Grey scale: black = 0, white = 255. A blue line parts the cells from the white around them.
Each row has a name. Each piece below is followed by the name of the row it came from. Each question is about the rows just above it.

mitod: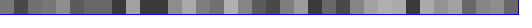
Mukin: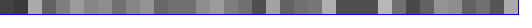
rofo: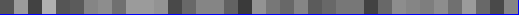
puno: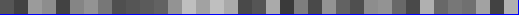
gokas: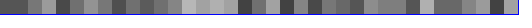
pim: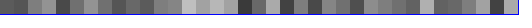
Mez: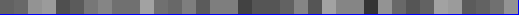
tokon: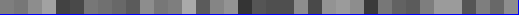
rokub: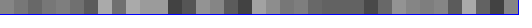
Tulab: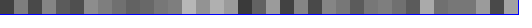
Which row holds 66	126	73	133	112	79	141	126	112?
pim
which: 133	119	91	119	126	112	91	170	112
Tulab
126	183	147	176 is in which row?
Tulab
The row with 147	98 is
puno
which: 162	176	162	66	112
gokas
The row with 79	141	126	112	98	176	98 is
pim

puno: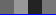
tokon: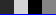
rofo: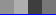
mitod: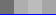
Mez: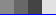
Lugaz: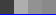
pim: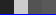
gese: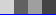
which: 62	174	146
Lugaz
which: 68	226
Mez
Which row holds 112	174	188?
mitod
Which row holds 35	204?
pim

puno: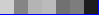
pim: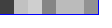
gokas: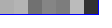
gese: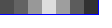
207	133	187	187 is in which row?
pim
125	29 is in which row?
puno
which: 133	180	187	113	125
puno
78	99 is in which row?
gese

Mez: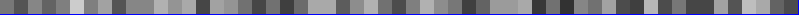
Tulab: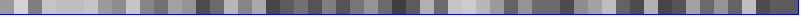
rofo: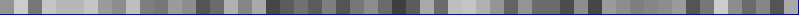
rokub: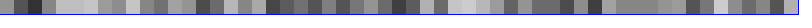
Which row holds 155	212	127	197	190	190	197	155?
Tulab
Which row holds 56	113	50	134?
Mez
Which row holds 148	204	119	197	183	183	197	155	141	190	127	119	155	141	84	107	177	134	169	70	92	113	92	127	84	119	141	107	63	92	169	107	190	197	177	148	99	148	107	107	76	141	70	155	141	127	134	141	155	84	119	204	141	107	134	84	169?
rofo
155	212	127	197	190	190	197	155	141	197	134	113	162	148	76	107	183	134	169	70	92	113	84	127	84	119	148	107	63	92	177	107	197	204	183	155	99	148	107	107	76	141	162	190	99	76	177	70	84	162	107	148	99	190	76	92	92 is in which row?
Tulab
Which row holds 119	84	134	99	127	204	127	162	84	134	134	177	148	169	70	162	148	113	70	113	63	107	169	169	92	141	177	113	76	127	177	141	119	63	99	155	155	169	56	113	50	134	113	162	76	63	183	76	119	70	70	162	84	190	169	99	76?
Mez

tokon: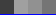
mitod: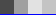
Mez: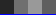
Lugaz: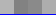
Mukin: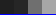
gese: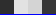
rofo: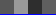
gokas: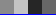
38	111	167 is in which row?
Mukin
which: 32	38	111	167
Mukin

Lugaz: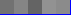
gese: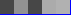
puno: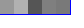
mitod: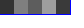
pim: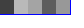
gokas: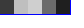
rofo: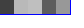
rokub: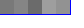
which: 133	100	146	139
Lugaz
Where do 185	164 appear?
pim
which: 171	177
gese

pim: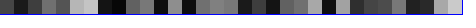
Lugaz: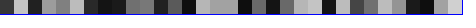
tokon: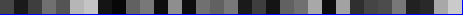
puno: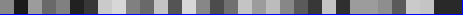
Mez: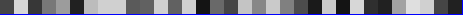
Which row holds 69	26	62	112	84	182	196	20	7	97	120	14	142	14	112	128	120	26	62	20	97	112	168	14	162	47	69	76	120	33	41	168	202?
pim
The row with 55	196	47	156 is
puno
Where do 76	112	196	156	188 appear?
puno
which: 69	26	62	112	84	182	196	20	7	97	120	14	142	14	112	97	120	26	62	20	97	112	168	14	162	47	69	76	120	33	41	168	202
tokon

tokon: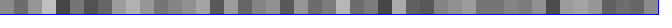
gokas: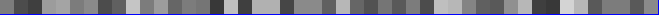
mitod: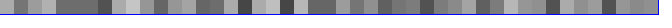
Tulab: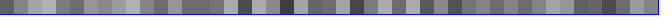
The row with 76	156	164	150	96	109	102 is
tokon
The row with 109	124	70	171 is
tokon
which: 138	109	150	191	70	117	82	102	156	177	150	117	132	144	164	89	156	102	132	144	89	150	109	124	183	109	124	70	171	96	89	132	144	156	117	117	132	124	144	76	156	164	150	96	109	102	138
tokon
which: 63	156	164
gokas
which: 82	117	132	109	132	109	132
Tulab
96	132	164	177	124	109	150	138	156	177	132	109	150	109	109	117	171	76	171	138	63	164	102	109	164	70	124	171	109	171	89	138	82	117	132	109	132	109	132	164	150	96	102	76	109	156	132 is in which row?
Tulab
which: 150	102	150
mitod

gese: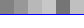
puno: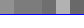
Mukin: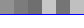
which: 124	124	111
puno
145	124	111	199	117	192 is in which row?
Mukin
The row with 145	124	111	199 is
Mukin
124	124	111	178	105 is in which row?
puno
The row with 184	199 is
gese

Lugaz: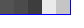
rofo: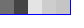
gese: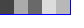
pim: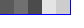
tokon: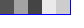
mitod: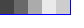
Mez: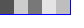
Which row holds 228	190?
Mez
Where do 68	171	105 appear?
gese
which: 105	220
gese
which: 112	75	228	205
pim
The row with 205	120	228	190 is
Mez
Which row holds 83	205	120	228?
Mez
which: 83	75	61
Lugaz

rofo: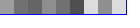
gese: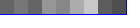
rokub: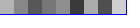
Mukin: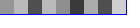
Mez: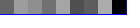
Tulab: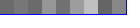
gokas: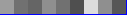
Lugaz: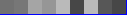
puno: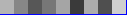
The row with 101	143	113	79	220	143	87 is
gokas
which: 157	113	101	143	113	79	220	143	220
rofo
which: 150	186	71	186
Lugaz
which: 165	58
puno
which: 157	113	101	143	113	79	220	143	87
gokas
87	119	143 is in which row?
rokub

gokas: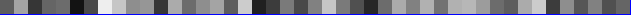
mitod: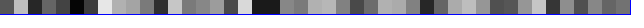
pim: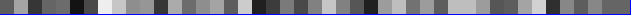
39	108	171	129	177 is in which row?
gokas
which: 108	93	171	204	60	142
gokas

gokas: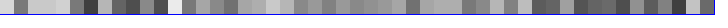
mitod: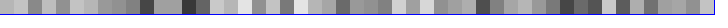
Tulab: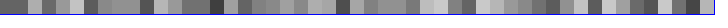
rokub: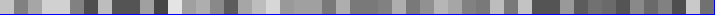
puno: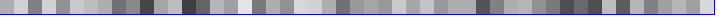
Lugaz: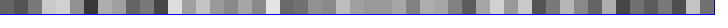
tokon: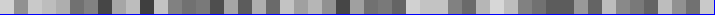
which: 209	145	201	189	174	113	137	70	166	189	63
puno
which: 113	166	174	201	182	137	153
gokas
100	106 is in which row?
gokas
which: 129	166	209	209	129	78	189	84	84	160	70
rokub
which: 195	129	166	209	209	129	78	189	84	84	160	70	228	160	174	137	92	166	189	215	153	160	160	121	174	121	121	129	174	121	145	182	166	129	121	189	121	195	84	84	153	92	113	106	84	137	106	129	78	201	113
rokub
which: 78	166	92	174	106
tokon

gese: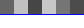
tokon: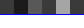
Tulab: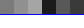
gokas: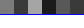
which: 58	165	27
gokas
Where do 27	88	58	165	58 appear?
tokon
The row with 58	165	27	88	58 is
gokas
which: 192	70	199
gese
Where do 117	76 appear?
gese
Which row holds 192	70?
gese
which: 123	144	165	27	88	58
Tulab

